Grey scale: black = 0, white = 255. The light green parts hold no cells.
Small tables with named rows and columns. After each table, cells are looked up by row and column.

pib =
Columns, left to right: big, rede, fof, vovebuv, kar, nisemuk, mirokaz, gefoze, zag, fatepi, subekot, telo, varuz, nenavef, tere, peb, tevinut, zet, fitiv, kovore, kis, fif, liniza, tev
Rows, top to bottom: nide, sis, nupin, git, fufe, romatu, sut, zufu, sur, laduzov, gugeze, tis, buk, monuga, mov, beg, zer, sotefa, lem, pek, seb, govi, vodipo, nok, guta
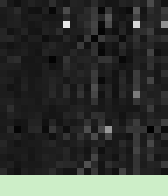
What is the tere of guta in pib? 20
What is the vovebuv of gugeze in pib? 27
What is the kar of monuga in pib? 25
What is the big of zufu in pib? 33
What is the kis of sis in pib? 20
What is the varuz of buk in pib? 20
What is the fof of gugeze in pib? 24
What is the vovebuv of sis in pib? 26
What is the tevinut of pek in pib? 24
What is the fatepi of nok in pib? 40
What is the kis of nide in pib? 33
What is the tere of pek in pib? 27
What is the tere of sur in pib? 51
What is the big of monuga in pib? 28
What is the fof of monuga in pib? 21
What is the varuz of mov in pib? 26
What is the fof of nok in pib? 21
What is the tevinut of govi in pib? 26
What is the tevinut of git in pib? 21

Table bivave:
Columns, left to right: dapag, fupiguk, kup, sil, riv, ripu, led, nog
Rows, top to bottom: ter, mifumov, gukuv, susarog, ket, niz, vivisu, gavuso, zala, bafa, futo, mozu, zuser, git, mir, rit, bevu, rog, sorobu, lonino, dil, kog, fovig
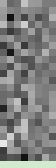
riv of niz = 104
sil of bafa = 126
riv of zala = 87
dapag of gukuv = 150
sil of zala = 79
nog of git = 148
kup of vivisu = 159
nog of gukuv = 175
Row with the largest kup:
mir

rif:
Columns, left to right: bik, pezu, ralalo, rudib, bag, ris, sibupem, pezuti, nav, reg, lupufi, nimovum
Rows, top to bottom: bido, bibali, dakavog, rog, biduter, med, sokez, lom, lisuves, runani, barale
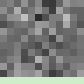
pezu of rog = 99
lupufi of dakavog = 122
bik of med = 123
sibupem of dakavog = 79
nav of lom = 105
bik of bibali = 142
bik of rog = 79
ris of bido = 134
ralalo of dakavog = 147

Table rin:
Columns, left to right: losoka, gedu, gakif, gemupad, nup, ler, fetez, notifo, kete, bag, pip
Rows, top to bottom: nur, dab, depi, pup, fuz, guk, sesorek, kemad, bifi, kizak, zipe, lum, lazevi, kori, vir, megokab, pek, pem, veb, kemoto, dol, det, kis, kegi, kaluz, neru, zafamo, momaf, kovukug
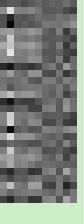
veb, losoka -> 88
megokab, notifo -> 130
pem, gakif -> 120
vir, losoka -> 47
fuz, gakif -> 130
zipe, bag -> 53
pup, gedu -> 6
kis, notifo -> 94
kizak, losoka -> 43
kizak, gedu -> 22
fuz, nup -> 152
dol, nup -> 80
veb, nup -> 82
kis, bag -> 67

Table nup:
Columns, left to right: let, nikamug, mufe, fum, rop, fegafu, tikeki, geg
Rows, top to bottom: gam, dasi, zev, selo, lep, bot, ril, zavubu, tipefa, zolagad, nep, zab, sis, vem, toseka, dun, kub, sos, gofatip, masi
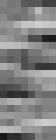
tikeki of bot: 33
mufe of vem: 50
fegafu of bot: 76
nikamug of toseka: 175
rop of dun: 126
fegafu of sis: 129
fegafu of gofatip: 154
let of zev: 137
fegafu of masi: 131
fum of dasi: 116

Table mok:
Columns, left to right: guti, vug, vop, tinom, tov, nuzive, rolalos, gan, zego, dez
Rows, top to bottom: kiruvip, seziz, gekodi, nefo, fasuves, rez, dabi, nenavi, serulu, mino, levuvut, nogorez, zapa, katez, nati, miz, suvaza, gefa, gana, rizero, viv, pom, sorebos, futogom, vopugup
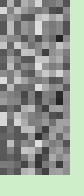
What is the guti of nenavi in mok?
87
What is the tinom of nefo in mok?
152
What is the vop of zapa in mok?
110
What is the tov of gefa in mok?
126
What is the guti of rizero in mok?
99
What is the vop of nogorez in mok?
200
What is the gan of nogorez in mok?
85
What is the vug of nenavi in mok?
126
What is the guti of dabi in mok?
197

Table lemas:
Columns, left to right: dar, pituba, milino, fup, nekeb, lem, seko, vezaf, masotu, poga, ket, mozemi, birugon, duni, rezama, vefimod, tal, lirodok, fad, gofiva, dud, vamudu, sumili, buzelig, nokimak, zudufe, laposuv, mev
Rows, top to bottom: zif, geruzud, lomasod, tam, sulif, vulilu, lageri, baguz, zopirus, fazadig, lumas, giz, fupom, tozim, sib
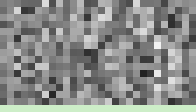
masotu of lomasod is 141
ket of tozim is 108
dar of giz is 141
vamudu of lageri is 120
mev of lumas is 146
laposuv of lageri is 70
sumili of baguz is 136
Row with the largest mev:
baguz

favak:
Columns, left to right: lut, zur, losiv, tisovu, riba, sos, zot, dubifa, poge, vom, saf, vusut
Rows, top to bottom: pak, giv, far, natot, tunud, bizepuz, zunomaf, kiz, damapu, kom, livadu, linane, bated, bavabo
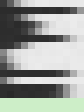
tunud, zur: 45
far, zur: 52
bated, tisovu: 44
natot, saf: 235
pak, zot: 234
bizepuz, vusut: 223
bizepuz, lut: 46
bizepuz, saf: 196
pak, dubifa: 231
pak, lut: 57
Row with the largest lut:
kiz

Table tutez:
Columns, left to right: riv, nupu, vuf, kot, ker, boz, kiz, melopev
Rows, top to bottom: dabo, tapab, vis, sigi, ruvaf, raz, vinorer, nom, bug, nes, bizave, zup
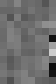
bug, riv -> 106
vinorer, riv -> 111
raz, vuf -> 125
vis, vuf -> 124
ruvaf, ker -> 119
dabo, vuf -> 132
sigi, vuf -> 103
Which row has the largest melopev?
nom

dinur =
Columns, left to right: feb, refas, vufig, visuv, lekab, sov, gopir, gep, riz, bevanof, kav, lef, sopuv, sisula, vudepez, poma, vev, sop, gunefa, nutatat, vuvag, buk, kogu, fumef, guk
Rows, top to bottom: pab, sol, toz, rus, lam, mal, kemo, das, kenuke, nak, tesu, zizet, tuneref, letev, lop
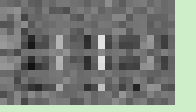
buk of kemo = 147
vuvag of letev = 100
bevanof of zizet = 137
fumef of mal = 63
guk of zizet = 110
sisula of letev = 102
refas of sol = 137
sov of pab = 91
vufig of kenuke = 137
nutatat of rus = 117
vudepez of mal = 224
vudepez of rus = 120
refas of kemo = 143
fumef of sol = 107
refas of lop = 103
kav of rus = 115
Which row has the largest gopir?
letev

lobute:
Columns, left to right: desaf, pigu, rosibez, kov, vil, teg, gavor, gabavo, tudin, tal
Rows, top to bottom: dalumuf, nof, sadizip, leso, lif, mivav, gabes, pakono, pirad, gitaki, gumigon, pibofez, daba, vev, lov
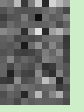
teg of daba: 95
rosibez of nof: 85
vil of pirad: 90
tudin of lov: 92
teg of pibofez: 117
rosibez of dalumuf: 186
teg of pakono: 84
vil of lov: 93
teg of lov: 100
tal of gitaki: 85
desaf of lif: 136
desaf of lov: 87
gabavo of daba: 110
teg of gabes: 146
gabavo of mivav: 112
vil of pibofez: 87
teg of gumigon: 139
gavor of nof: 104
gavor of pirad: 129
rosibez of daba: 98

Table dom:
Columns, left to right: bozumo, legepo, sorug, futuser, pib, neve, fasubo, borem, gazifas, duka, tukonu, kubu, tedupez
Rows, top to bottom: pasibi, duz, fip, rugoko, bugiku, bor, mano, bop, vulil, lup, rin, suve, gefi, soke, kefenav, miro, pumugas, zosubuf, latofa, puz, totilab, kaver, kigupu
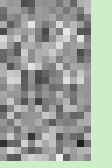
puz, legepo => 203
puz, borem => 188
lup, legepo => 86
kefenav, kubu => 160
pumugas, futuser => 144
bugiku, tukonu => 186
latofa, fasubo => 151
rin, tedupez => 161
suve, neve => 74
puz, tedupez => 184
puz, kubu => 101
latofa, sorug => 111
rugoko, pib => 228
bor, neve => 120
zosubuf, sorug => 179
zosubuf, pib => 150
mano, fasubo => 180

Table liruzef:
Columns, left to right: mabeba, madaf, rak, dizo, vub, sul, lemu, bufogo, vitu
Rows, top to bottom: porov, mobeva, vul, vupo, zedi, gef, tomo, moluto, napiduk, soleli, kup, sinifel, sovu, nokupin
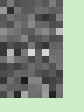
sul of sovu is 117
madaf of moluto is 184
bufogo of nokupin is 36
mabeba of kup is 77
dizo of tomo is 72
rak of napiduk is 112
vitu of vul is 127
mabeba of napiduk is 112
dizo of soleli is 83
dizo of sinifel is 28
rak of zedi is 112
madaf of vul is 116
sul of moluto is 94

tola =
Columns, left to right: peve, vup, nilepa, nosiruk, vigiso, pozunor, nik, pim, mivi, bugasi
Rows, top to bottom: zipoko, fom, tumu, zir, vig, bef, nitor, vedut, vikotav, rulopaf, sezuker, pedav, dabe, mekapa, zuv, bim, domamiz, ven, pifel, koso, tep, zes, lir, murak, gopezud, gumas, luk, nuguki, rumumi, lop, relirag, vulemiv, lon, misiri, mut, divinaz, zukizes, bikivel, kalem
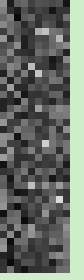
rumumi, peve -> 136
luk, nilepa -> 93
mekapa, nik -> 61
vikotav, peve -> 109
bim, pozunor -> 161
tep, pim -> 118
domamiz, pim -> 121
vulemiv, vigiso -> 46
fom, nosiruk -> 80
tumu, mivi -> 51
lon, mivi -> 87
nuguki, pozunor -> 47
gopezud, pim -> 108

